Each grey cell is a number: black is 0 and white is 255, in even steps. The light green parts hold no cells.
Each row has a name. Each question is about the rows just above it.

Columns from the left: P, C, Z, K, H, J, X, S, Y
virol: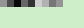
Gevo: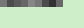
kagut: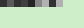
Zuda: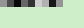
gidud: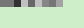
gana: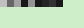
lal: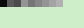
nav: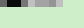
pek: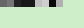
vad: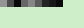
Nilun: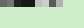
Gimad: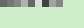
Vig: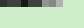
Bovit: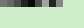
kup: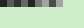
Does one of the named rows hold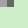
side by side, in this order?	no
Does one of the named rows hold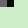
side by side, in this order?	yes
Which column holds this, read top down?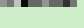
P

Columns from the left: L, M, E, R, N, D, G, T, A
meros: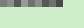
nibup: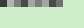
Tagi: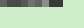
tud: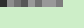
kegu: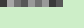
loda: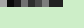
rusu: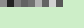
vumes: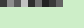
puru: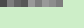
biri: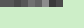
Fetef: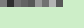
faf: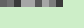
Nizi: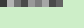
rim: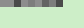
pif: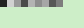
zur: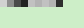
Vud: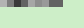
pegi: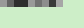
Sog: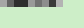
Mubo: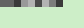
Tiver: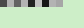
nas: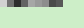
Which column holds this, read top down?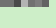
D
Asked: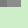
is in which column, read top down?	D
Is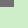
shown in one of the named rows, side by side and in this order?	no
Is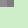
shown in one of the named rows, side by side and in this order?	yes

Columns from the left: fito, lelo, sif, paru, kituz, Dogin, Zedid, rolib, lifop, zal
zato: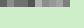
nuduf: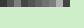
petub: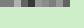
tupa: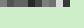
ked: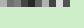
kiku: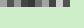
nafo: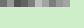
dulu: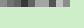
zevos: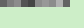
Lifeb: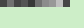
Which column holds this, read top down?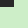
kituz
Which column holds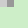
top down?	lifop
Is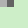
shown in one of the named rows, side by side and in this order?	yes
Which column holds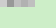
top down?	lifop
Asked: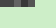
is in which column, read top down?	paru
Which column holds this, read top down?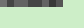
paru
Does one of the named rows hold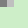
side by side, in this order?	yes

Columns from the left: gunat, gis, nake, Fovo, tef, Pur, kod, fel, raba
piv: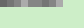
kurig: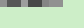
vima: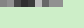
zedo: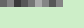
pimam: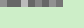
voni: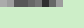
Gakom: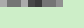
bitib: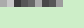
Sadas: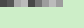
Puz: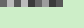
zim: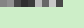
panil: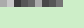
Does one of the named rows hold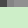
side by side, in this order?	yes
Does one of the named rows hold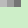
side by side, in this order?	no
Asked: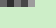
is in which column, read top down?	kod
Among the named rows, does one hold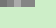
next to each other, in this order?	yes
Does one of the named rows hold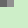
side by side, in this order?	yes
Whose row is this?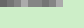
piv
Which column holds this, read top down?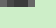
tef

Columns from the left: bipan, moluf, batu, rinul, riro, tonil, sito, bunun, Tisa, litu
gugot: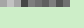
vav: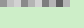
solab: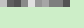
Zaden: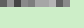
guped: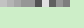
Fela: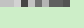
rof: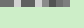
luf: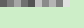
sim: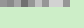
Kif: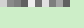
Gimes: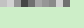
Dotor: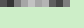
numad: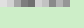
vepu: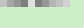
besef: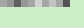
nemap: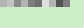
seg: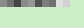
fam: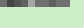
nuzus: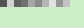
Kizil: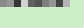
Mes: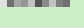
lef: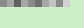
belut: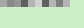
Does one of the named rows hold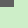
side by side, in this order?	yes
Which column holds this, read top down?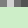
tonil
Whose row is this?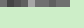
fam
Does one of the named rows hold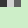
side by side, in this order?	yes
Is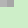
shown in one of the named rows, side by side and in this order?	yes
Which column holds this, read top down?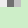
riro

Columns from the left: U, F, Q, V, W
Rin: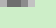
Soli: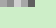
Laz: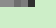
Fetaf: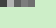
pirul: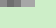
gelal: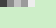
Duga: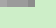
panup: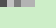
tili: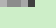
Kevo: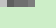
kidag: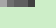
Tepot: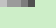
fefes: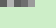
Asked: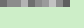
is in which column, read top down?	F
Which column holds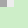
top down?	W
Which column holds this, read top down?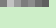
Q
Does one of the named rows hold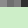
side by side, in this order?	yes
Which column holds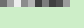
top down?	W
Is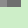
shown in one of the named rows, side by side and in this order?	no
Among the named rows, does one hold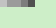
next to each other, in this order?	yes

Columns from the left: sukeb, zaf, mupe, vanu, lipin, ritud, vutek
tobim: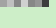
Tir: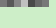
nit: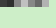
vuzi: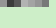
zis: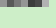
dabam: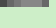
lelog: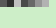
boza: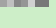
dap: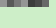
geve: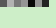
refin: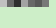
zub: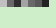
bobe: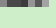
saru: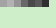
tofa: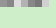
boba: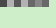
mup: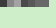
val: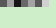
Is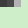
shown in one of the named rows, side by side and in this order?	yes
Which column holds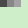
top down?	lipin
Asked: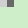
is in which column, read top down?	vutek

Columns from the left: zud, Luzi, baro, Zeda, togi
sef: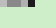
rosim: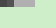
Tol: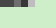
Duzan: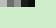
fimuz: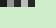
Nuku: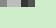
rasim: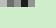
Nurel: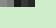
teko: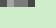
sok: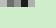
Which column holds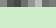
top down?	Luzi
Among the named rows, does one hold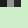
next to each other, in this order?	yes

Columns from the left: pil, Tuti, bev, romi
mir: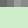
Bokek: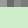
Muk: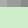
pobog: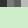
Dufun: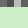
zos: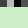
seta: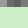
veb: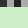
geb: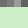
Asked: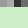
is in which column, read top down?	pil
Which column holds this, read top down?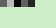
bev
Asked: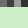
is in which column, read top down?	pil
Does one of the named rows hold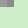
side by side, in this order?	yes
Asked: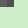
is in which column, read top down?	romi
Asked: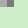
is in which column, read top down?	Tuti

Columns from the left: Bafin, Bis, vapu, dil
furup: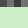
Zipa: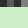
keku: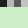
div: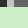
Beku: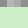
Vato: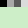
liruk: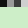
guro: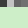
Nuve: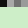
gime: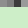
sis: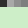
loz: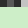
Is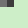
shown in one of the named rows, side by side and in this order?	yes
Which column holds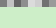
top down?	dil
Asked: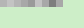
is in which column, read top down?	Bis
